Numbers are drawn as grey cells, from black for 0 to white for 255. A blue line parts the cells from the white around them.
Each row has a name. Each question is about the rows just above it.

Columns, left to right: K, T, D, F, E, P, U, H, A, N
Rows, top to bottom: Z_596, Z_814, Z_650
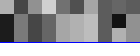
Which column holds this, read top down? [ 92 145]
N
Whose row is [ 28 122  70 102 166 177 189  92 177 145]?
Z_650
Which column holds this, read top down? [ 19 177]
A
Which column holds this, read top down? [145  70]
D
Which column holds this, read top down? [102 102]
F

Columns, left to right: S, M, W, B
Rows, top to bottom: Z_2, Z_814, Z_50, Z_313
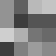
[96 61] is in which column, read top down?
M
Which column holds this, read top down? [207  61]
S
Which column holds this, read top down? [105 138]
B

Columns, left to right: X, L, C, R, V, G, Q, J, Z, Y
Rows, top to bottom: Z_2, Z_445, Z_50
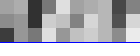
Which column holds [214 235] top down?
Y
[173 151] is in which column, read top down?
L
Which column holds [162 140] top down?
X
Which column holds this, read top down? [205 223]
R
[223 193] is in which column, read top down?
V
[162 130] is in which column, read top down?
G
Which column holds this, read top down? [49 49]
C

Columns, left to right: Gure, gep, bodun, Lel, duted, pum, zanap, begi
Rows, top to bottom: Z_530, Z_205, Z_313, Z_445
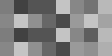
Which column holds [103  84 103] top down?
Lel
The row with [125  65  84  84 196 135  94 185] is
Z_313
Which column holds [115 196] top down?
zanap
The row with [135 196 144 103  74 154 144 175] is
Z_445
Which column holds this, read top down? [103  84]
Lel

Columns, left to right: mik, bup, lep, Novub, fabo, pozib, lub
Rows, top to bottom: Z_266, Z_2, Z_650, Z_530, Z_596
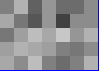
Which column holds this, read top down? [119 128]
pozib
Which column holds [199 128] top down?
fabo
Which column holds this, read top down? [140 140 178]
lub
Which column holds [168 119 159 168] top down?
mik
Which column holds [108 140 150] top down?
pozib

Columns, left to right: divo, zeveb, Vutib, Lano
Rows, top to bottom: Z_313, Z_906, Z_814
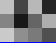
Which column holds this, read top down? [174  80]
Lano
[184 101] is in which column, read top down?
Vutib
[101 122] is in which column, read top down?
Vutib
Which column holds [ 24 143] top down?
zeveb

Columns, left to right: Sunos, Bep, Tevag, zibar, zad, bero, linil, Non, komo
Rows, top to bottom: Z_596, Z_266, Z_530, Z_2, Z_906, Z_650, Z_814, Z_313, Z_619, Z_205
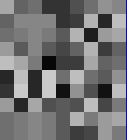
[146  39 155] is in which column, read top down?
Non
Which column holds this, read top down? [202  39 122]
Bep
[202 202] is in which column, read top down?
zibar
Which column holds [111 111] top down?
Sunos
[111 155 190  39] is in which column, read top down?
Sunos
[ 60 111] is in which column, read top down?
zad
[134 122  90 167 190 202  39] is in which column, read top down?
Bep

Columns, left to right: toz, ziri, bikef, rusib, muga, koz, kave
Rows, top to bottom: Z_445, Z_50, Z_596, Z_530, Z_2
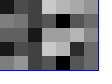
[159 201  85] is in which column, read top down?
rusib
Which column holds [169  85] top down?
koz
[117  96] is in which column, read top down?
ziri
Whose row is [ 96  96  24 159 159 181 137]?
Z_596
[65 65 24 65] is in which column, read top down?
bikef
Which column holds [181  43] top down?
koz

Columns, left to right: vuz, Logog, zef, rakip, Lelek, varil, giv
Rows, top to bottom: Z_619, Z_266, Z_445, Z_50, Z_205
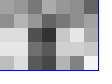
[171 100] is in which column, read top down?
rakip
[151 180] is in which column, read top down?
Logog
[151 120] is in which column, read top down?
Lelek
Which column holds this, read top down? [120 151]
zef
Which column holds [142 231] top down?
varil

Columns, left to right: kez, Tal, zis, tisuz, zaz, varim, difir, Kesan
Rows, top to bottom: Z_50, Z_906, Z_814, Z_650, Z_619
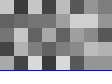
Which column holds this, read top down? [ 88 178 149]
Kesan
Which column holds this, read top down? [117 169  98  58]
tisuz
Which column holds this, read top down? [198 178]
Tal

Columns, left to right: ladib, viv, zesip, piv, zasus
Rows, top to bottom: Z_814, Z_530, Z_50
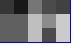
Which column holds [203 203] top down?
zasus
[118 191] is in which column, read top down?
zesip
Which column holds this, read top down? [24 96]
viv
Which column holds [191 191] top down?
zesip

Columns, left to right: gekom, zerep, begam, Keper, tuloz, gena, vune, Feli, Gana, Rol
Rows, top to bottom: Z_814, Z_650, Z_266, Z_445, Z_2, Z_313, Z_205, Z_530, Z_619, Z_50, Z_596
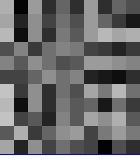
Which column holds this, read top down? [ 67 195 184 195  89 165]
gekom
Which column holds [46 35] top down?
Keper
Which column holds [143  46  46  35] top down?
Keper
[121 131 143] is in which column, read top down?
tuloz
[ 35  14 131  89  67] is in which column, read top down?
zerep
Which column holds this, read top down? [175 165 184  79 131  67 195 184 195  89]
gekom

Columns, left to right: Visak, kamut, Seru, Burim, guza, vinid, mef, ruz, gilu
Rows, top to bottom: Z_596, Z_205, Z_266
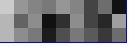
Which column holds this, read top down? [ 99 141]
kamut
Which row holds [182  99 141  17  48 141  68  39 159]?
Z_205
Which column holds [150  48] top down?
guza
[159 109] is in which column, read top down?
gilu

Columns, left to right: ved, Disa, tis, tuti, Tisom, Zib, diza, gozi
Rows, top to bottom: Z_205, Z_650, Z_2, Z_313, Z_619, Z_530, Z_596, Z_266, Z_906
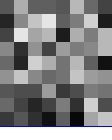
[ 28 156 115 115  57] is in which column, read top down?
Tisom
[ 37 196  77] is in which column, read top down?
Disa
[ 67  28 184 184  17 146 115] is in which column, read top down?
gozi
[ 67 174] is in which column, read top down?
tuti
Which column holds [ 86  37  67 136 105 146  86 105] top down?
ved
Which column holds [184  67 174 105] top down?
tuti
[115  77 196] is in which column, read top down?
gozi

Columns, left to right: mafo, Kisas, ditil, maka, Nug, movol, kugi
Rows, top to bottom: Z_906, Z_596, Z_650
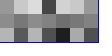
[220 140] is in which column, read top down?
ditil
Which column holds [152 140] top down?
mafo
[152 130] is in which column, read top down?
kugi
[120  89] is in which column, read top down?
Kisas
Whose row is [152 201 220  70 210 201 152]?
Z_906
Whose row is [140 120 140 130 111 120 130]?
Z_596

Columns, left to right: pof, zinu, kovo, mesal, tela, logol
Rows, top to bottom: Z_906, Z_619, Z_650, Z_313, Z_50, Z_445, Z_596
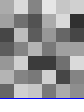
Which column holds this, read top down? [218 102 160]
tela
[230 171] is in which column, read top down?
mesal
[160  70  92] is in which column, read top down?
pof
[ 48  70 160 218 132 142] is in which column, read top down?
logol
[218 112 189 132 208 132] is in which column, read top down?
zinu
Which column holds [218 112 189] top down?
zinu
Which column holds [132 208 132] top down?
zinu

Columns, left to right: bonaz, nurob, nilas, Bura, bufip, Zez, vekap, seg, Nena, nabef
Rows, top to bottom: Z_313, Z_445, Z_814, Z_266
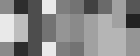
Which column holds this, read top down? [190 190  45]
nurob
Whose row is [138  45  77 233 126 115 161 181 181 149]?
Z_266

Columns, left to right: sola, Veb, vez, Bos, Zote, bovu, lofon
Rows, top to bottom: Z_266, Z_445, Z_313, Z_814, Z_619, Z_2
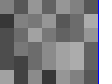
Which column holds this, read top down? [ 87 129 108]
Veb
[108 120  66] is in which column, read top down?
Veb
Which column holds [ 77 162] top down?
sola
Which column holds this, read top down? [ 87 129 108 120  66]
Veb
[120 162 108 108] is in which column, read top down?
vez
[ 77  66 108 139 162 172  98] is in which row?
Z_619

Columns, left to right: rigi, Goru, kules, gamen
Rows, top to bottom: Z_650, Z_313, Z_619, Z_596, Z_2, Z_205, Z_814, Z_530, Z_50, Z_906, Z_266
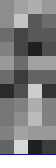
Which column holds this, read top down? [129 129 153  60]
gamen
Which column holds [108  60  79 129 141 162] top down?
Goru
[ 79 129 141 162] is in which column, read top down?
Goru

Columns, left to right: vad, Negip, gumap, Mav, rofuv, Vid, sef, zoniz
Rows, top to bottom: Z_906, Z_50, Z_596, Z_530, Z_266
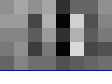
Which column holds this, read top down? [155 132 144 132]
Negip
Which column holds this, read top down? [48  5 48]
rofuv
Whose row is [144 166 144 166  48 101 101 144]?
Z_906
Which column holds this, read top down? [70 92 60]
gumap

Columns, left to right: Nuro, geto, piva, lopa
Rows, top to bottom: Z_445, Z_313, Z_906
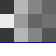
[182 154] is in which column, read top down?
geto
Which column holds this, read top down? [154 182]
geto
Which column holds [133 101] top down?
piva
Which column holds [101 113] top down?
lopa
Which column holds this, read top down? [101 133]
piva

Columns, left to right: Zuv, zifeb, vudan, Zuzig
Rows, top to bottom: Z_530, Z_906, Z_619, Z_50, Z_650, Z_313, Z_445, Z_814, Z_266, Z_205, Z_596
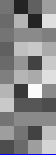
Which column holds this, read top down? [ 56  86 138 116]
zifeb
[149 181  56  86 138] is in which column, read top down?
zifeb
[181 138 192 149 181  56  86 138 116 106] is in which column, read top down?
zifeb

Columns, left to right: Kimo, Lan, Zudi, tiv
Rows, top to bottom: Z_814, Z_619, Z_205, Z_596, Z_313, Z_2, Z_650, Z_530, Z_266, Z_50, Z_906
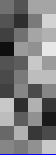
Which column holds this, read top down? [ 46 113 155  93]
Lan
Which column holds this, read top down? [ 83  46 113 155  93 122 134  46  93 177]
Lan
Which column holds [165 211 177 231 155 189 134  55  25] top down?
tiv
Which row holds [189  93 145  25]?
Z_266
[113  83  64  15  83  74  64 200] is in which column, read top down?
Kimo
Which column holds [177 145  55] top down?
Zudi

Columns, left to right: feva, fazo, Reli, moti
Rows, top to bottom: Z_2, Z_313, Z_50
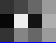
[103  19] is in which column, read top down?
Reli
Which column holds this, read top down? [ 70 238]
fazo
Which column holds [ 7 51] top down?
feva
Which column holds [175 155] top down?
moti
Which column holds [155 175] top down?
moti

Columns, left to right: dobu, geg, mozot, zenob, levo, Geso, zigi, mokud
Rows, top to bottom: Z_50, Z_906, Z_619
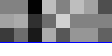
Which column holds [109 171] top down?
zenob
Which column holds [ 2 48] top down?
mozot
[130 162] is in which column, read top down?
dobu
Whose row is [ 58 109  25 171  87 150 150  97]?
Z_619

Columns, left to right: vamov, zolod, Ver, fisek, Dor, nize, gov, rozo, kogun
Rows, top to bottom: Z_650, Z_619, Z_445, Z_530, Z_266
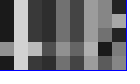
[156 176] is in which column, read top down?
gov
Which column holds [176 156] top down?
gov
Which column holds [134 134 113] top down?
rozo
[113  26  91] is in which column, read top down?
rozo
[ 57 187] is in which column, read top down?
Ver
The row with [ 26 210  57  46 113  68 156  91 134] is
Z_266

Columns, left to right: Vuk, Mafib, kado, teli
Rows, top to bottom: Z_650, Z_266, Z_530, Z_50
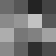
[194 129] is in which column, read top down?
kado
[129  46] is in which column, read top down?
kado
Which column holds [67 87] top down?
teli
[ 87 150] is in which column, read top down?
Mafib
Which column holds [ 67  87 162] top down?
teli

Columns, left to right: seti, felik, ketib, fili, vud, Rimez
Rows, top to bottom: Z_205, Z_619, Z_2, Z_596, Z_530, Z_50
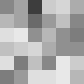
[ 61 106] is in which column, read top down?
ketib
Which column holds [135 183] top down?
seti
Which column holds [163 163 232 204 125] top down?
felik
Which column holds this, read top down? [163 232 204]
felik

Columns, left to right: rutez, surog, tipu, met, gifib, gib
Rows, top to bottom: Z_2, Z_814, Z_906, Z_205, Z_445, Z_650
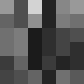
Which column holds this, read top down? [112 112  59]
rutez
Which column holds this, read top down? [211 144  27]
tipu
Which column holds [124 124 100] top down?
surog
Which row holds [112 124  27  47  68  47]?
Z_205

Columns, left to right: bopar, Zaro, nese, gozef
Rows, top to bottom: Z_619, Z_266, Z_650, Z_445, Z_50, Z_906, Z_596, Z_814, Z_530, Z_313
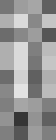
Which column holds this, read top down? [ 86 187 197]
gozef
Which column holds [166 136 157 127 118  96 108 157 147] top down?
nese
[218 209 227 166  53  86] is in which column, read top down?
Zaro

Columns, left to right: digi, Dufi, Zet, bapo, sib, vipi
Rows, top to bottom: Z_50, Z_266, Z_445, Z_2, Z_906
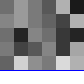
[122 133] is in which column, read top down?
Zet
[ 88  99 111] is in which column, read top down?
bapo
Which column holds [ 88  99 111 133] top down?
bapo
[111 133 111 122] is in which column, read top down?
digi
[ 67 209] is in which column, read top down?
Dufi
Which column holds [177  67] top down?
sib

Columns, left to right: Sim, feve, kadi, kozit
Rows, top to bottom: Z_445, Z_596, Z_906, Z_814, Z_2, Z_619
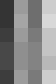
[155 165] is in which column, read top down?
feve
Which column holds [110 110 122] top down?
kadi
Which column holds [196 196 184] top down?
kozit
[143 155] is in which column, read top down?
feve
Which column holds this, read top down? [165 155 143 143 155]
feve

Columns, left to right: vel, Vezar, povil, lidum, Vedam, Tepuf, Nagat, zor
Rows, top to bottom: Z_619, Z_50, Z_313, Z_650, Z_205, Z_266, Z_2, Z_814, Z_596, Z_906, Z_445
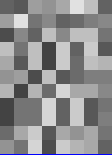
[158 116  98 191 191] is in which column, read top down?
povil
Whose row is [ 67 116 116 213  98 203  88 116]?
Z_814

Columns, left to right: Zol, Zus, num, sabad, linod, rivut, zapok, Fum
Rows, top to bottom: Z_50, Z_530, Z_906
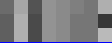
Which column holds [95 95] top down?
Zol
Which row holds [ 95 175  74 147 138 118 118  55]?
Z_530
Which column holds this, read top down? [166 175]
Zus
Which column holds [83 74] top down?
num
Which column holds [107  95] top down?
Zol

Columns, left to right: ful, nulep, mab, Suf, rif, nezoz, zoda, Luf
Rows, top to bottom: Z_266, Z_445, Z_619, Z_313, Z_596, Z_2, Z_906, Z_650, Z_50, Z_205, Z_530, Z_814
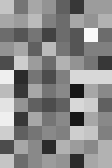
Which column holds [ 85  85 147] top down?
nezoz
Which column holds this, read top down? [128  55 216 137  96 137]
Luf
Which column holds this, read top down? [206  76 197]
ful

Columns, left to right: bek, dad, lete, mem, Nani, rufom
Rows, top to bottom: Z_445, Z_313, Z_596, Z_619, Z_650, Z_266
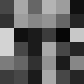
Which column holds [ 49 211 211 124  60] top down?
bek
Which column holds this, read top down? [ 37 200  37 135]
rufom
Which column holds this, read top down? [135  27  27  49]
lete

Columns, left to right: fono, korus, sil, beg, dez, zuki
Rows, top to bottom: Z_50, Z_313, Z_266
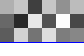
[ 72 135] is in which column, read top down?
zuki
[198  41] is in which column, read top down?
korus
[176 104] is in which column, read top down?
fono

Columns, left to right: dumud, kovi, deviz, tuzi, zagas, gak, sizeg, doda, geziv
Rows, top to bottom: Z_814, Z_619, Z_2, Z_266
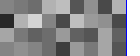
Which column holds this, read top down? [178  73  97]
geziv
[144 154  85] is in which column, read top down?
sizeg
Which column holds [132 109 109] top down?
tuzi
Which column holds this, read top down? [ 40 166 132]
dumud
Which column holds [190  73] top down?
zagas
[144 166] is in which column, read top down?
doda
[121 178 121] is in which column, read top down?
kovi

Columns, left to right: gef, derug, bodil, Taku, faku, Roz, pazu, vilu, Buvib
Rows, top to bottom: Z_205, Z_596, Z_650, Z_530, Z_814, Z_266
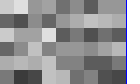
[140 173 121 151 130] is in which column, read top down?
Roz
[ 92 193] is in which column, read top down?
pazu
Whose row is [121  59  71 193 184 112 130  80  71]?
Z_266
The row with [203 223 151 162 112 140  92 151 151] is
Z_205

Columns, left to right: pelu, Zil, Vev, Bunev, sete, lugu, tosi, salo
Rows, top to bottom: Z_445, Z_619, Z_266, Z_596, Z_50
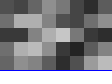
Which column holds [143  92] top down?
Bunev
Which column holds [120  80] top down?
sete

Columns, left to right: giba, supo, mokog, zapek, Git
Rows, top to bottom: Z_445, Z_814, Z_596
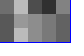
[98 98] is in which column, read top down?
Git
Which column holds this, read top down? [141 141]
mokog
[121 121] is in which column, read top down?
zapek
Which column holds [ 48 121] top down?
zapek

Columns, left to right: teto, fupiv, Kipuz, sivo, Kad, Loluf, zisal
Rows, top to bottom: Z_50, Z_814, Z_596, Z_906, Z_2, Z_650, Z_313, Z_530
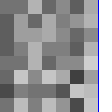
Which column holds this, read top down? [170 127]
sivo
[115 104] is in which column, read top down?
teto
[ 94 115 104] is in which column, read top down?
teto
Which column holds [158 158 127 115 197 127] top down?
fupiv
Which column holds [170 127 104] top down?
sivo
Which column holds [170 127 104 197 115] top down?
sivo
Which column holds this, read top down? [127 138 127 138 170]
Kad

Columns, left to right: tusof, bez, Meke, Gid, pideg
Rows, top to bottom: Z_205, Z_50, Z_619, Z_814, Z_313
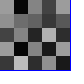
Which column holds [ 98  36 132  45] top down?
Meke
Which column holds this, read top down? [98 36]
Meke
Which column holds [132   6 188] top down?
bez

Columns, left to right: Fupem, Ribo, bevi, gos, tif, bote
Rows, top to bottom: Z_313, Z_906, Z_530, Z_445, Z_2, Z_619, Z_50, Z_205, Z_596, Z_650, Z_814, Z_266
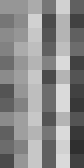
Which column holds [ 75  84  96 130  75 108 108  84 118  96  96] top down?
gos
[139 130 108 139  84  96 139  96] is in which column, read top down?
Fupem
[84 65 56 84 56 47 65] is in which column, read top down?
bote
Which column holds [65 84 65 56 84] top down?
bote
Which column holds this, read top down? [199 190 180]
bevi
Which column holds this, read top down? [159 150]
Ribo

